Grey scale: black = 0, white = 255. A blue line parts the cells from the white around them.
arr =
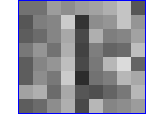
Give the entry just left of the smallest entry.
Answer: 203
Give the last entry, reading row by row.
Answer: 156
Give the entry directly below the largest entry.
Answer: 183
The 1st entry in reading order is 114
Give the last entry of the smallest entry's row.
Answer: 168
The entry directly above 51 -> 156
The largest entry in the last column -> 190
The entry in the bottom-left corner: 93
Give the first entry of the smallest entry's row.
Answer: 93
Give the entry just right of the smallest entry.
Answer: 114
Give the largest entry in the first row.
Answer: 196
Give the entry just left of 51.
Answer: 203
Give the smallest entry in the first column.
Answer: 86
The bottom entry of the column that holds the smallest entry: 73
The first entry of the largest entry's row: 93
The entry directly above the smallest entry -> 73
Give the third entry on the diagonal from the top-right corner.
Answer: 126
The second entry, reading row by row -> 114
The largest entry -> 219
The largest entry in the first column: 162
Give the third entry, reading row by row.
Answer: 156
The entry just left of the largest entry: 183

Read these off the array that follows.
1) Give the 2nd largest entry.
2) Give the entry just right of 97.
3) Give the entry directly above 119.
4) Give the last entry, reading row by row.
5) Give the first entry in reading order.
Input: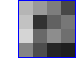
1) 194
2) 119
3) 71
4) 31
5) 181
